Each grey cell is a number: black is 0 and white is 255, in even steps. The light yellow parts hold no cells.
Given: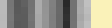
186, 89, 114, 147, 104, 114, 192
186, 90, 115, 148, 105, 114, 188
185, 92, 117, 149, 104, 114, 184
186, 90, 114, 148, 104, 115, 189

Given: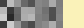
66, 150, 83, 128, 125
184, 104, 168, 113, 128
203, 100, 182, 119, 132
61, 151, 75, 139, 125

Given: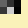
98, 7
54, 1

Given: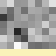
187, 150, 187, 182
156, 158, 169, 154
57, 156, 146, 134
117, 150, 154, 206
127, 36, 202, 129
210, 112, 181, 179
178, 249, 114, 119

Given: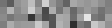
115, 146, 189, 207, 125, 168, 150, 144
132, 138, 205, 73, 117, 104, 153, 114
139, 133, 54, 77, 171, 109, 229, 110
126, 151, 156, 165, 179, 46, 107, 177

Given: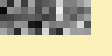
128, 162, 163, 91, 208, 128, 183
10, 130, 136, 128, 236, 117, 118
61, 82, 96, 63, 206, 90, 160
110, 148, 26, 153, 132, 148, 81
164, 40, 118, 216, 44, 157, 153
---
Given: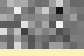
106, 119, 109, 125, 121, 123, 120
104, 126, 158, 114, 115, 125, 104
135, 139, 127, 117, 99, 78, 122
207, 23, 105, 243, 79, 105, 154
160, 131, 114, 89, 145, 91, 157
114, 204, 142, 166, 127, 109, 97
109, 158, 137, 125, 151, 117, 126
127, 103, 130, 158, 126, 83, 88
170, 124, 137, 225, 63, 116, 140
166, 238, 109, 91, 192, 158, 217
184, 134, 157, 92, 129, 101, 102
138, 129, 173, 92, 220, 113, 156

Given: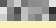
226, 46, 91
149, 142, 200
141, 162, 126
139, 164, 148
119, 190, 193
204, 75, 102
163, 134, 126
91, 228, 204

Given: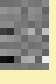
135, 100, 118, 108, 190, 95, 132, 98, 235, 124
117, 137, 129, 123, 113, 134, 117, 135, 96, 121
120, 142, 138, 106, 178, 130, 113, 136, 174, 118
131, 105, 116, 121, 143, 107, 130, 107, 168, 125
115, 142, 132, 121, 116, 137, 115, 139, 93, 120
112, 140, 125, 140, 49, 146, 117, 143, 9, 123
111, 148, 129, 137, 63, 153, 113, 150, 16, 122

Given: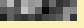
98, 137, 53
64, 143, 149
49, 65, 92
107, 56, 78
49, 8, 69
157, 97, 45
150, 156, 73
172, 196, 52
76, 89, 62
187, 99, 97
127, 84, 30

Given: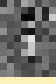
92, 136, 203, 99, 119, 60, 112, 89, 88, 72, 92
113, 30, 39, 122, 62, 102, 114, 103, 117, 120, 63
74, 141, 140, 78, 79, 59, 118, 110, 63, 108, 101
139, 27, 9, 175, 16, 225, 200, 197, 31, 78, 76
162, 67, 5, 115, 29, 172, 98, 168, 89, 72, 81
73, 100, 105, 86, 98, 51, 92, 77, 79, 87, 104
134, 135, 92, 81, 89, 87, 70, 119, 66, 140, 131
50, 144, 88, 104, 144, 81, 110, 110, 136, 94, 124

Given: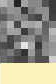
57, 59, 65, 123, 183, 163, 149, 153, 204
83, 143, 144, 95, 104, 115, 134, 140, 80
136, 143, 68, 174, 144, 92, 56, 81, 78
135, 122, 85, 161, 114, 142, 170, 155, 117
163, 59, 127, 169, 60, 134, 226, 50, 71
34, 143, 139, 73, 159, 99, 146, 86, 68
155, 150, 125, 181, 161, 73, 68, 123, 90
181, 123, 92, 137, 120, 132, 78, 101, 105
